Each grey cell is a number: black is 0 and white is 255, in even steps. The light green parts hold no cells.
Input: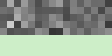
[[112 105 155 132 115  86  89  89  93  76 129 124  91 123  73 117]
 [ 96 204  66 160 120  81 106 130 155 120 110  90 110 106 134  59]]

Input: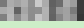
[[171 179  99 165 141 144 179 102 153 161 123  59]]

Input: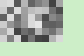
[[203 107 220 160 189 199 192 113  78]
 [204 149 120 152 218 230  98  95 103]
 [210 129 214  66 116  68  63 180 217]]

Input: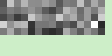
[[ 97 126 114 130 147 127  92  69 103 183 160 108 155 123 174]
 [210 147 178 185  52 119 118 127  78 100  76 168 122 253  42]]

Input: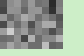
[[ 70 147 145 104 149 151 104  50 131]
 [ 75 148 109 142  80 134 170 169  94]
 [107 114 144  70 177 108 137 138 177]]

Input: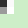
[[155 255]]

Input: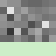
[[100 228 138 159 128 122 128 138]
 [143 136 128 129  80 111 227 144]
 [104 102 139 119 100 152  97 154]]

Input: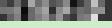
[[117 120 138  11 106 138 163  46 140 167  76 111 102 143 145  52]]

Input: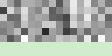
[[ 67 214 154 221 156 135 197  95 124 152 230 183 205 194 132 190]
 [141 147 120 193 161 156 204 203 140  90 215 180 198 154 166 126]
 [164  90 128 254 170 121 160 155 198 182 195 126 234 116 246 159]]
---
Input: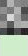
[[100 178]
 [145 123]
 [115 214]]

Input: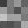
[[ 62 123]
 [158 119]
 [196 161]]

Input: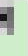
[[211 204]
 [136 106]
 [ 22 112]]

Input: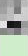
[[152 165]
 [161 185]
 [180 189]]

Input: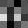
[[ 77  87]
 [130  36]
 [222  42]]

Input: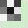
[[ 93 241]
 [125  21]
 [244 128]]
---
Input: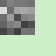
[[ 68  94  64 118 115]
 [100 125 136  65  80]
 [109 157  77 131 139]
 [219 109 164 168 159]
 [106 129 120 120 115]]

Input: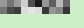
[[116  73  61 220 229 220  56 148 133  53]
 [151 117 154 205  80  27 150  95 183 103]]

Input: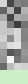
[[106 188 215 209]
 [148 245 117 143]
 [156  87 103 151]
 [186 221 227 139]
 [209 140 214 129]
 [199 195 214 132]
 [200 122  62 115]
 [173  71 171 163]
 [100 178  68 179]
 [213  72 133 122]]

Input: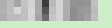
[[175 189 188 192 212 164 107 197 211 172 141 149 160 190]
 [179 190 214 191 214 170  84 191 211 173 141 152 154 186]
 [175 187 166 195 211 169  59 187 212 175 147 147 149 192]]

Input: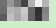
[[ 92 192 168 194 100  51 137]
 [107 182 172 203 102  47 129]
 [112 150 116  68 177 240 179]]

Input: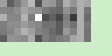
[[ 94 147 143 138 170  82 124 112 122 130 165 175 116]
 [124 133 152 178 159 130 123 105  92 152 128 175 114]
 [125 141 141 155 140 136 112 115  92 132 113 175 120]
 [176 135 133 179 124 251  78  96  72 126  57 175 107]
 [134 131 142 164 149 145 121 109 103 144 121 175 117]
 [159  95 123 153 185  82 155 150 113 174 149 175 164]]

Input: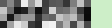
[[ 30 161 231 203  59  39 232 241 122 181  71 181  74]
 [164  25 126 153 152  48 107  98 197 171 190 102  10]
 [197 110  18  32 115  17  66 207 106 113 154  59  12]
 [ 93 136  74 238 152 217  61  86  90  53 126 193  91]]

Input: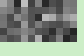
[[104  77  88 150  84 175  51  75 127  37  60]
 [ 68 108 114 133 117  84  76  47 100  71  37]
 [117  82  73 153  82 123  93  81  76  98 132]
 [114  75 139 116  83  45 185 170 114 154 172]
 [132 120  78 129  82  85  88 102  72 131 122]
 [165 128  39 191  65 129  40  78  67 120 117]]

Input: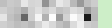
[[207 199 189 194 185 210 233 216 193 180 219 240 205 199]
 [229 193 181 102 207 245 177 253 154 211 251 232  25 183]
 [208 198 190 172 208 223 205 219 194 202 222 214 153 185]
 [191 202 198 230 213 216 146 194 232 220 185 153 191 204]]
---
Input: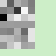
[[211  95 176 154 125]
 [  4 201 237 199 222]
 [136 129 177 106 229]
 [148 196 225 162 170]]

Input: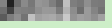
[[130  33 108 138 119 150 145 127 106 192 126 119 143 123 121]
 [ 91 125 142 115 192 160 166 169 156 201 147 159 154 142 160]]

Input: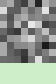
[[151 168  91  65 149  37 176 145]
 [126  83 153 173 129 139 123 136]
 [105  71  57 167  93 137 192 102]
 [169  92 137 139 153 109  26  72]
 [108 104  98  51 116 222 110  96]]

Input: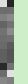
[[222  37]
 [128 138]
 [114 138]
 [106  91]
 [ 96  86]
 [108 225]]

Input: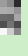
[[156 136  43]
 [107 104 166]
 [247 204 134]]

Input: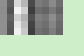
[[143  94 218 182  74 124 115 138 110]
 [143  98 208 177  81 127 118 141 113]
 [143  85 240 201  63 113 105 125 102]]
